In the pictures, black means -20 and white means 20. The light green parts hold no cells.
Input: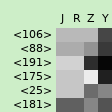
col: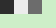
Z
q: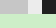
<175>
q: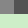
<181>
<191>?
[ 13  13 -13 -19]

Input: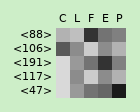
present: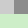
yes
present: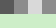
no
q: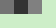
<191>
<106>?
[-6  2 12  2  8]
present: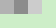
no

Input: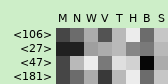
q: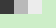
<181>
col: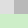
T
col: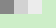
H
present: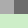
no
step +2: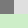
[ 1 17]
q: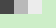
<47>

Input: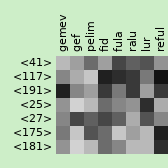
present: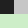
no
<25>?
[  3  13   9  -3   1   3 -13   7]
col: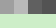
pelim
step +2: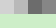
[15 11 -1  3]
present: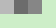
yes

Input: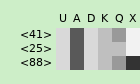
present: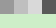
no
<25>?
[14 -6 14 10 10 18]
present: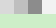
no
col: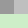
Q
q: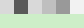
<41>
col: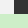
X

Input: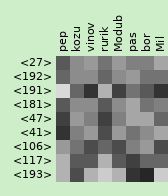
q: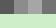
<181>
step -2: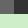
[ -6 -14]
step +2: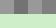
[6 0 6 2]
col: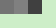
pas
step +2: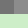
[0 4]
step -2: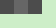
[-10  -6 -10]
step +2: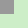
[6]

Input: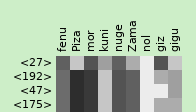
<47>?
[ -3 -13 -11  11  -7  -5  17  17   5]
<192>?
[ -3 -13 -11  11  -7  -5  17   7   5]
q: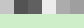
<192>
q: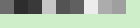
<192>

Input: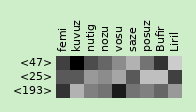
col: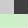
Liril
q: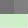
<193>

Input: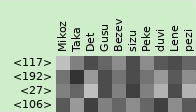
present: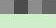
no
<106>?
[ -6   4 -10   0  -4   2  -4 -10   2  -6]
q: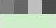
<27>
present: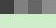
yes
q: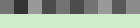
<192>
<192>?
[ -2 -12   4  -8  -2  -8  -2   4  -6   2]
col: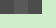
Lene

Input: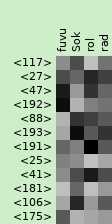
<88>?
[  8 -12 -10  -6]
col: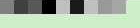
rol

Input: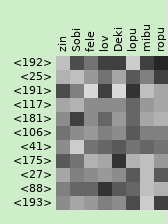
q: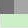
<25>
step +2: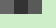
[ -2 -10  -4]
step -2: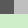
[-8  8]
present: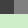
no
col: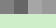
lov
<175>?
[ -6  -2   8   6 -12   8  10   4]
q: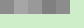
<193>

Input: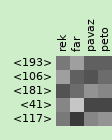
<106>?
[ 5 -5 -7 -3]
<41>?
[ 1 11 -9 -9]
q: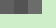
<106>
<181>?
[-7 -3  3  1]
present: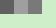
no
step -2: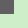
[-7]

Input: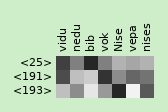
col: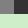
vok
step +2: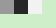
[  6 -12  20]
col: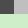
vidu
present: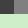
yes
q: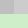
<191>

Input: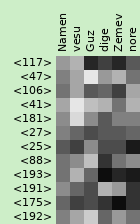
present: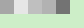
yes
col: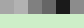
nore
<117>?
[  4   8 -14 -10 -14  -6]
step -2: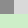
[ 0 12]
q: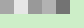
<47>

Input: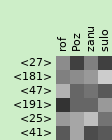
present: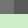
yes
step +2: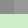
[4 6]
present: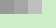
yes
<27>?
[  2 -10   0 -10]

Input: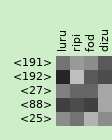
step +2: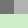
[ 0 10]
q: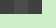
<88>
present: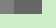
yes

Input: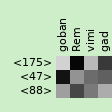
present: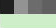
no
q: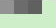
<47>
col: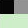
Rem
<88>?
[ 5 -9 -1  7]
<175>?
[ 13 -19   9 -11]
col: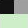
goban

